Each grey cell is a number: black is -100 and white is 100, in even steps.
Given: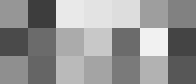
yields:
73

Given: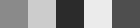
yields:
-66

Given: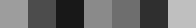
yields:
-14

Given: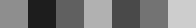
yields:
-43

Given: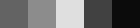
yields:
75

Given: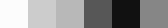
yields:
-32

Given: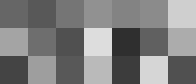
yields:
3
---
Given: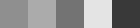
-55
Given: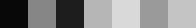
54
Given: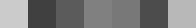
44
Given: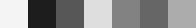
35
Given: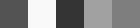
-1
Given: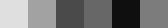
-3
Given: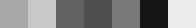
84
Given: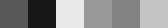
53
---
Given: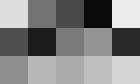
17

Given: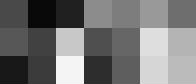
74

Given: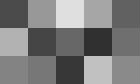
-62

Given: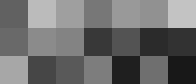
-66

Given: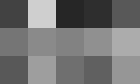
13

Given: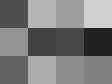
-44

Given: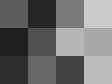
42
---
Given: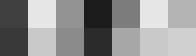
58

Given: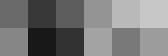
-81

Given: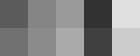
9

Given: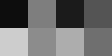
10

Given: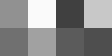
26

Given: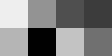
-99

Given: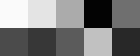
-57

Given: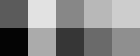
34

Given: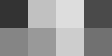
20
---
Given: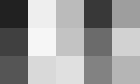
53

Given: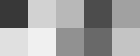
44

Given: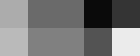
-17

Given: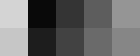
-59

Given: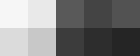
-30

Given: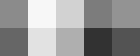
65
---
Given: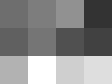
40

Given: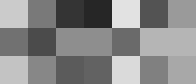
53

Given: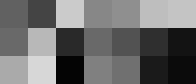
33

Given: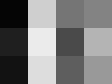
-86

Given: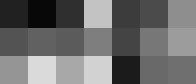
17

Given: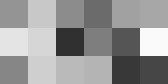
5

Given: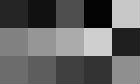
-15

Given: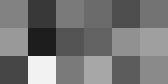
-45

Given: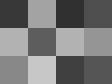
7
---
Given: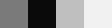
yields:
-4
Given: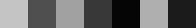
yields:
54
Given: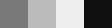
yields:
-5
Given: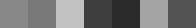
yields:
7
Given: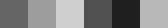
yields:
-21
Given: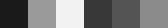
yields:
-80
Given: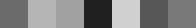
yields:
-16
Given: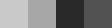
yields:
58
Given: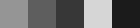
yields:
17
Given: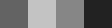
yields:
-22
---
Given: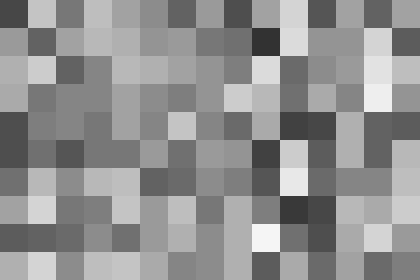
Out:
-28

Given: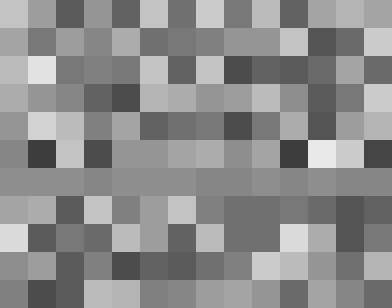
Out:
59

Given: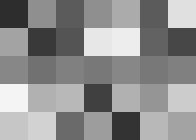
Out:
-44

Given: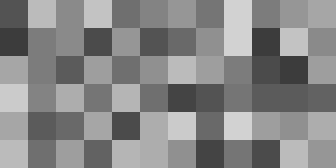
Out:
8

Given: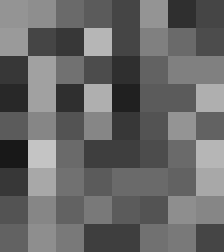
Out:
-40

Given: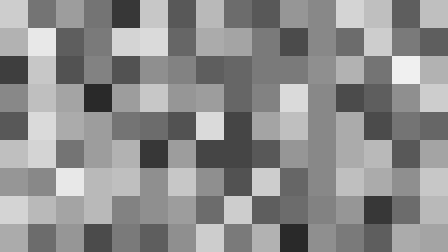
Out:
-26

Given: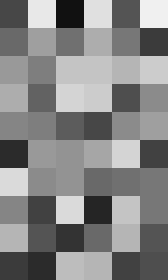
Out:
-54

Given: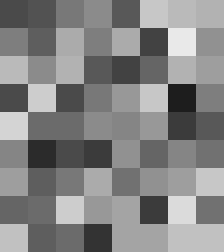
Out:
14
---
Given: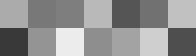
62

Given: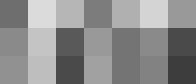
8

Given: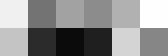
66

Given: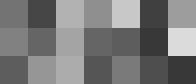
-56

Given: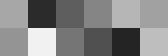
-72

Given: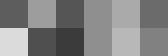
44

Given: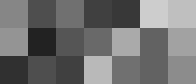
-23

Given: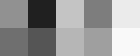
25

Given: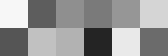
83
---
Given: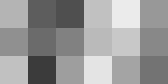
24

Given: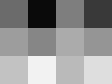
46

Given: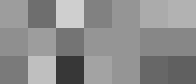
-57

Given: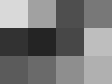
11

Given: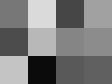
-30

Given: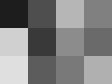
-5
